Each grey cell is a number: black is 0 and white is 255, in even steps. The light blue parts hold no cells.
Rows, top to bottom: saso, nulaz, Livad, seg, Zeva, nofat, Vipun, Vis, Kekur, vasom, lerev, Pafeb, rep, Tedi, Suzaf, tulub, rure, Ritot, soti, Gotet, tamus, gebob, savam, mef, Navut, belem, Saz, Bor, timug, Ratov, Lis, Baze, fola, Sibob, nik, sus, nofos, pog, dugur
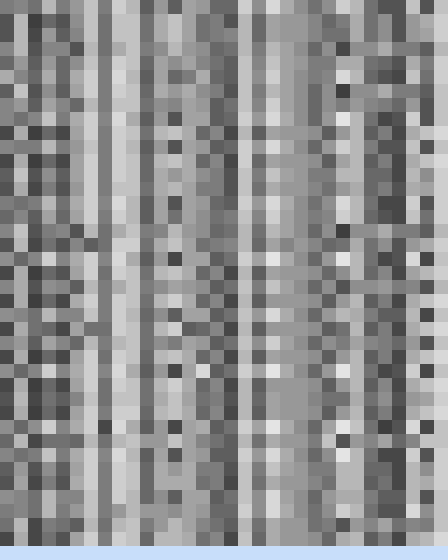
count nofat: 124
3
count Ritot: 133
4
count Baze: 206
0
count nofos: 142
5
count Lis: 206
3
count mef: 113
5
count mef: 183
3

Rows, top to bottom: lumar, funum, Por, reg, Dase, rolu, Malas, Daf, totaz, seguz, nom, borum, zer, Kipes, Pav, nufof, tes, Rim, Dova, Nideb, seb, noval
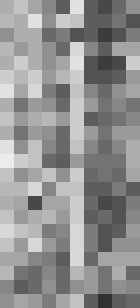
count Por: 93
1
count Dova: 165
5
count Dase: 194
0
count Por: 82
2
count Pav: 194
0

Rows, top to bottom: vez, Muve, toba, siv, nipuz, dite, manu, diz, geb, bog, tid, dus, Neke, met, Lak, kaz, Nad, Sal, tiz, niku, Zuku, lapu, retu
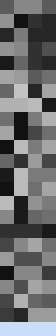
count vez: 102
0
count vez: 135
2
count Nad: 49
3
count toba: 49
0
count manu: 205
0
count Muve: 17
1

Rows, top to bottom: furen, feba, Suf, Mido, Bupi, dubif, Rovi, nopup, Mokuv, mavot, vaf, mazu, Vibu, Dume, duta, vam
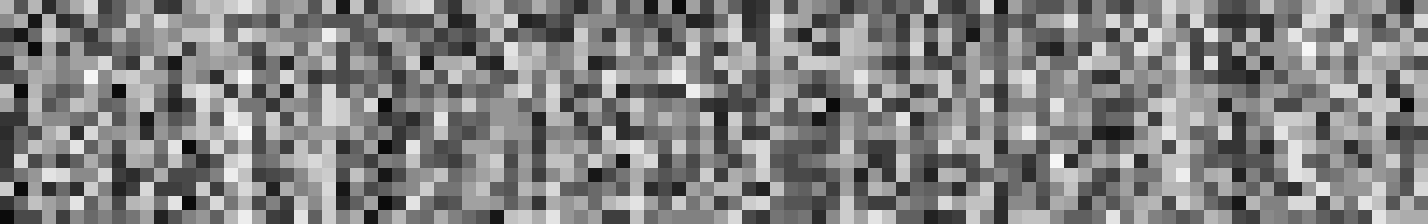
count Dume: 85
6
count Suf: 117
10
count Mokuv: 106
6

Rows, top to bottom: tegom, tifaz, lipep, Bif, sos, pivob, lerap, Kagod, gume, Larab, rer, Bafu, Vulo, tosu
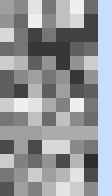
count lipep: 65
4
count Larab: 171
4
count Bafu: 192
0
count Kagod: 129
1
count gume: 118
1
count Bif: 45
0
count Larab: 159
3

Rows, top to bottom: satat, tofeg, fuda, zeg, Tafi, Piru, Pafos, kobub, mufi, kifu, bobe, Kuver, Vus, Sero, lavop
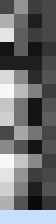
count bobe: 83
2
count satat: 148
1
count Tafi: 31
3

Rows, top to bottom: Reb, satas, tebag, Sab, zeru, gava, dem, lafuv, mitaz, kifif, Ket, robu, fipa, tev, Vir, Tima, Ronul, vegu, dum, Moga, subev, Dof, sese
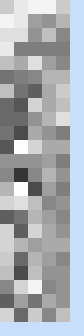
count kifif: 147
1
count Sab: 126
4
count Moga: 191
2
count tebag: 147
1
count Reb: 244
2
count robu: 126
1

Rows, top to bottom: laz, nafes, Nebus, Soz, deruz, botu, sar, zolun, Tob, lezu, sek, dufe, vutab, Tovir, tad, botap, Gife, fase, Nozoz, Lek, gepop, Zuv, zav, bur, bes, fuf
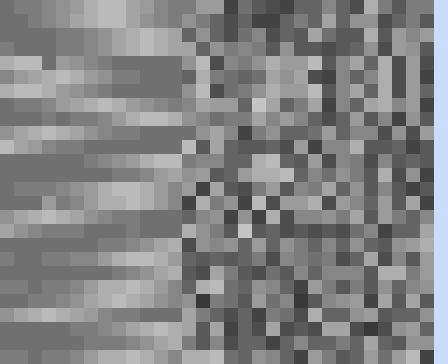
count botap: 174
3
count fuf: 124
5
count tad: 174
5

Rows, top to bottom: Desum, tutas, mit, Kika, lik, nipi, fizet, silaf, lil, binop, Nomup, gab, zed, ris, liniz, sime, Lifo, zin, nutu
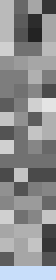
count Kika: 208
1
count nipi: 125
3
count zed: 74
3
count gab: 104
0
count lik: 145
1

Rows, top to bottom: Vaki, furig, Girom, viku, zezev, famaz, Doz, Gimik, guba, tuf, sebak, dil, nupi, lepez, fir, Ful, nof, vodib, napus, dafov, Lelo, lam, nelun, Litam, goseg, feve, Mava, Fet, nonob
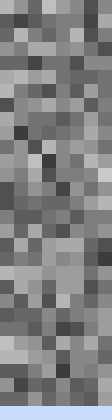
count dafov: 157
2
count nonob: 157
1
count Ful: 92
3
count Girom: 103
2
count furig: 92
2

